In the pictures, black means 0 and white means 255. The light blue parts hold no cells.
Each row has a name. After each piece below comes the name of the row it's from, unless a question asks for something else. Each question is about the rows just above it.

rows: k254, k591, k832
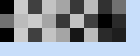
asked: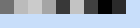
k591
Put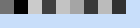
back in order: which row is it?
k254
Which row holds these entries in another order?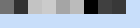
k254
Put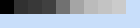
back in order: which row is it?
k254
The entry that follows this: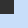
[113]

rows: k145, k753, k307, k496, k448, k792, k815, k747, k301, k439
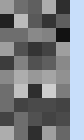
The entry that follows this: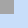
[145]
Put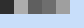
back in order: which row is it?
k145
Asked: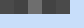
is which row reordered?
k747
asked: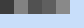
k448

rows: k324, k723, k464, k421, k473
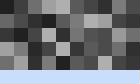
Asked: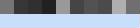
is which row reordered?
k464
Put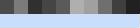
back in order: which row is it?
k324
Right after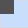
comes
[75]
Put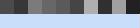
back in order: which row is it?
k723
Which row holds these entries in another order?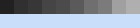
k473
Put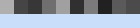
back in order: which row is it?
k473
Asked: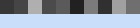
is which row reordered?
k473

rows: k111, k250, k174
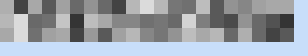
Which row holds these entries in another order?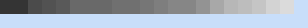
k250
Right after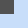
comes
[52]
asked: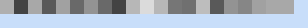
k111
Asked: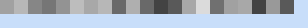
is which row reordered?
k174

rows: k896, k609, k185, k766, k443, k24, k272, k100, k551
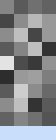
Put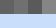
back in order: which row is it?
k896
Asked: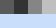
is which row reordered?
k766
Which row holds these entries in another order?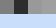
k24
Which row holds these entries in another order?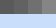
k896
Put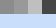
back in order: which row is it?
k185
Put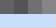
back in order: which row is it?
k551

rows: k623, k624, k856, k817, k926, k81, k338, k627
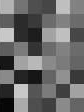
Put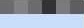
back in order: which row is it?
k817
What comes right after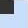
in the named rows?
[108]

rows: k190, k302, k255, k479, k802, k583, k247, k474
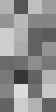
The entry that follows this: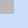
[133]
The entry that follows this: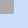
[98]
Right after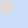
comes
[112]
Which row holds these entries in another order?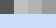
k190
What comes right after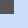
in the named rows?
[191]
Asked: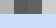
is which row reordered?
k255
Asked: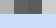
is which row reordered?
k255

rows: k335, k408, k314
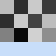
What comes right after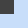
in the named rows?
[189]
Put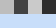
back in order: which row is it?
k408

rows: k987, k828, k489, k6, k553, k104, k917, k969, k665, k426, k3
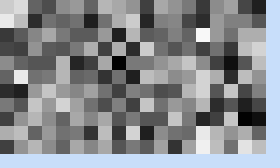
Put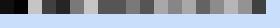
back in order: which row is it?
k665
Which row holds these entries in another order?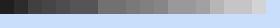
k969
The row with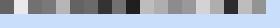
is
k104
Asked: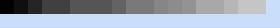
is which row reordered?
k665
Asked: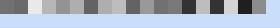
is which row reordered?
k426
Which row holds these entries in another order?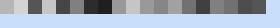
k917

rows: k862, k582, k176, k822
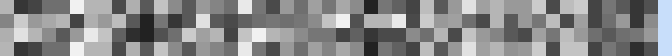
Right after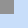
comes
[153]
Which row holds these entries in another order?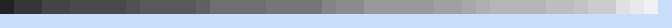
k582
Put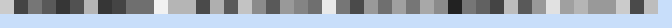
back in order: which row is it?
k862

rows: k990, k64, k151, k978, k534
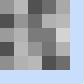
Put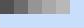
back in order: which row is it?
k990
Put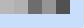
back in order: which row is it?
k64
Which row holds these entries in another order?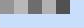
k64

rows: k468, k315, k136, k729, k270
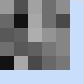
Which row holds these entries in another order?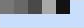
k270
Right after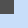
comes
[162]

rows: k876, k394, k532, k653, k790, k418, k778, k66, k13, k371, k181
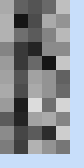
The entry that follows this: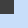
[178]
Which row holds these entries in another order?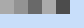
k778
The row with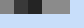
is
k653
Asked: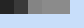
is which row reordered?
k653
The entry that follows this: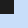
[220]

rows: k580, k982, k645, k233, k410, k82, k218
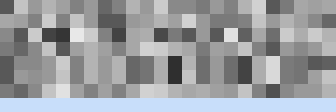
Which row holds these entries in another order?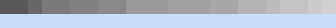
k233
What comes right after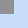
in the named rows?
[153]
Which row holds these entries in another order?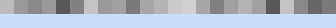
k233
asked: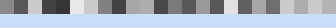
k645
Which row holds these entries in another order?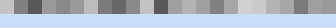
k233
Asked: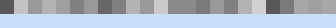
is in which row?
k580

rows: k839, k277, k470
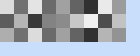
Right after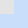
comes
[107]
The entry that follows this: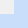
[77]

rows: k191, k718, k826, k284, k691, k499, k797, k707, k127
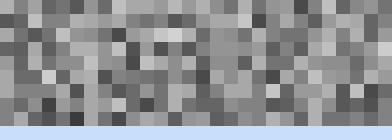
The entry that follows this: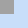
[101]
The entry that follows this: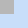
[154]
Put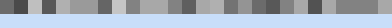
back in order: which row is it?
k797
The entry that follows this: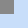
[148]
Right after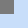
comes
[115]

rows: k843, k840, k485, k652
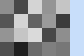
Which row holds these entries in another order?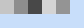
k843
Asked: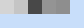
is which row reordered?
k843
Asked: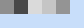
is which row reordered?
k485
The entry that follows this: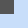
[212]

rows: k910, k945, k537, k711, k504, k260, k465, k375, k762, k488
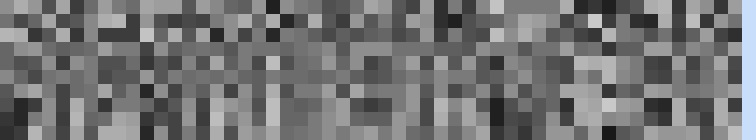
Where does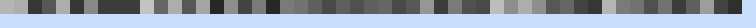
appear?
k537
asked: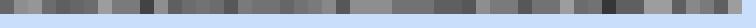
k711
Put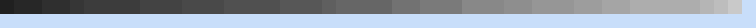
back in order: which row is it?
k375

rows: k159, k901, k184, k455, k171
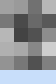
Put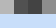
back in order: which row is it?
k184
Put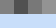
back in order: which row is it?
k171
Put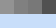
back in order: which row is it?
k171
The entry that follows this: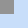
[120]
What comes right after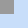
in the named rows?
[113]

